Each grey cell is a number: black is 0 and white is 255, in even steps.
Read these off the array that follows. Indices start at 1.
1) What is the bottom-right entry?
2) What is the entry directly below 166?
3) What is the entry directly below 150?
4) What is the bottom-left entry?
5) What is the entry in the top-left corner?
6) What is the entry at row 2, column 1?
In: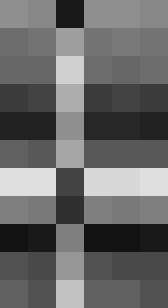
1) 81
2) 67
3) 194
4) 96
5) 143
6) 109

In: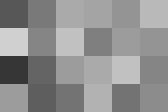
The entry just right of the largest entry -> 133
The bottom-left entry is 156
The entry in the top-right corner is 185
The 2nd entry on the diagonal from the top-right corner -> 156
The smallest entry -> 54
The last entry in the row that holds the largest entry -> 148
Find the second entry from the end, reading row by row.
115
